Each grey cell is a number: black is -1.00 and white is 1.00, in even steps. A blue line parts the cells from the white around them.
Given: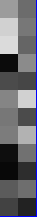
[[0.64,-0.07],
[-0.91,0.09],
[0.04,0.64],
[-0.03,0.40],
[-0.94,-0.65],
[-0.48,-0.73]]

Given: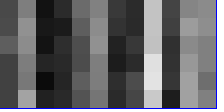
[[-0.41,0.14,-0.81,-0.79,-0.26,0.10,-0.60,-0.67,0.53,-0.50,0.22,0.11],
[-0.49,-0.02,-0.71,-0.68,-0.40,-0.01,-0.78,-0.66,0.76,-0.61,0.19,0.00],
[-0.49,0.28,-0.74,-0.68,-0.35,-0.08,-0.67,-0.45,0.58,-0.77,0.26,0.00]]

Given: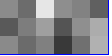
[[-0.30,-0.02,0.25,-0.34,0.12,0.35]]

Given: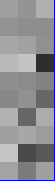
[[0.15,0.11,0.11],
[0.46,0.53,-0.64],
[0.06,0.14,-0.19],
[0.24,0.31,0.22],
[0.28,-0.03,0.25]]

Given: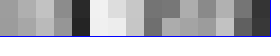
[[0.22,0.31,0.46,0.18,-0.72,0.88,0.86,0.55,-0.13,0.35,0.29,0.22,0.52,-0.25,-0.56]]

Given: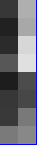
[[-0.74,0.32],
[-0.32,0.76],
[-0.57,-0.44],
[-0.04,0.07]]
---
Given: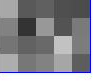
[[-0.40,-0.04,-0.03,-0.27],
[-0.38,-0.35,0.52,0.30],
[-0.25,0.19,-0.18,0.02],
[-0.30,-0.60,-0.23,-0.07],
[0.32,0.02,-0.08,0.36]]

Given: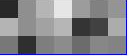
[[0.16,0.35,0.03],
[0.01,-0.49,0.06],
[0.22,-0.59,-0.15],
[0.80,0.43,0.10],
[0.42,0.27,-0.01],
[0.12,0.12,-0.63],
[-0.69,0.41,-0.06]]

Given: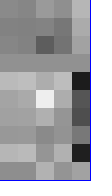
[[0.43,0.34,0.27,0.14,-0.78,-0.33,-0.39,-0.06,-0.76,0.27],
[0.12,-0.07,-0.10,0.14,0.48,0.36,0.17,0.15,0.39,0.16],
[0.21,0.03,-0.27,0.14,0.36,0.87,0.38,0.08,0.17,0.40],
[0.05,0.01,0.02,0.14,0.49,0.33,0.27,0.20,0.46,0.11],
[0.08,0.02,0.05,0.14,0.46,0.29,0.26,0.19,0.43,0.11]]

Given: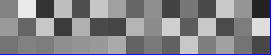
[[-0.73,0.74,-0.44],
[0.17,-0.02,-0.09],
[0.58,-0.41,0.26],
[-0.43,0.57,-0.01],
[-0.07,-0.28,0.57],
[-0.48,0.62,-0.24],
[0.11,0.09,-0.05],
[-0.20,0.41,-0.23],
[0.26,-0.46,0.33],
[0.55,-0.42,0.20],
[-0.39,0.38,0.16],
[0.48,-0.54,0.12],
[-0.59,0.56,-0.02],
[0.83,-0.20,0.01],
[0.02,0.21,-0.10]]

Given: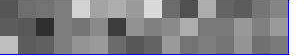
[[0.04,0.21,-0.05],
[-0.08,0.00,-0.13],
[-0.28,0.19,0.15],
[-0.21,-0.05,-0.10],
[0.36,-0.06,-0.01],
[-0.37,0.36,-0.10],
[-0.15,0.08,0.21],
[0.71,0.00,-0.22],
[0.21,0.14,-0.32],
[0.36,-0.52,-0.16],
[0.28,0.08,0.21],
[0.65,-0.09,0.15],
[-0.01,-0.01,-0.01],
[-0.10,-0.64,-0.25],
[-0.14,-0.30,-0.28],
[-0.33,-0.27,0.49]]

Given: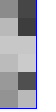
[[-0.45,-0.52,0.56,0.59,-0.38,0.45],
[0.09,0.45,0.56,0.47,0.20,0.15]]
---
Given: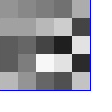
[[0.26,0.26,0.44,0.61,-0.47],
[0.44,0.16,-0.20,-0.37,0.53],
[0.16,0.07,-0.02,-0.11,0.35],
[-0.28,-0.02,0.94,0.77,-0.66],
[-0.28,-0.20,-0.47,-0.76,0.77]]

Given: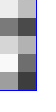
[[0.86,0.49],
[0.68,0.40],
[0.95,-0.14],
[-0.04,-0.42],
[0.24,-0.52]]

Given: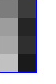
[[-0.03,-0.53],
[0.32,-0.63],
[0.23,-0.71],
[0.51,-0.80]]

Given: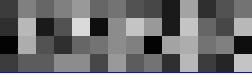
[[-0.63,0.44,-0.80,-0.36,0.71,-0.89,0.10,0.54,0.20,-0.80,0.54,-0.20,-0.44,0.44],
[-0.98,0.36,-0.36,-0.63,-0.20,-0.10,0.10,0.00,-0.98,0.28,0.36,-0.10,0.00,-0.89],
[-0.53,0.00,-0.20,0.00,0.20,-0.20,-0.10,-0.36,-0.44,-0.80,0.28,-0.63,-0.36,-0.10],
[-0.53,-0.28,-0.28,0.10,0.10,-0.44,0.20,-0.28,-0.10,-0.63,0.44,-0.53,-0.71,0.54]]

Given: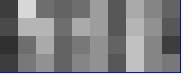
[[-0.52,0.69,-0.14,-0.22,-0.14,0.23,-0.32,0.33,0.04,-0.22],
[-0.42,0.42,0.42,-0.14,0.33,0.23,-0.32,0.42,0.14,-0.32],
[-0.52,-0.06,0.14,-0.22,0.04,0.14,-0.32,0.51,0.04,-0.06],
[-0.62,-0.14,0.33,-0.22,-0.06,0.14,-0.22,0.51,0.04,-0.52]]

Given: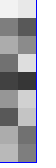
[[0.90,0.82],
[-0.11,0.74],
[0.18,0.64],
[-0.31,0.54],
[0.35,0.09],
[0.45,-0.01],
[0.35,-0.11],
[-0.01,-0.31],
[-0.49,-0.58]]

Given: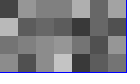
[[-0.47,0.18,0.00,0.00,0.37,-0.19,0.28],
[-0.09,0.00,0.10,0.18,-0.09,-0.37,0.18],
[0.45,-0.28,-0.19,-0.28,-0.55,-0.19,-0.37],
[0.10,-0.37,0.10,0.54,-0.55,-0.28,-0.09]]
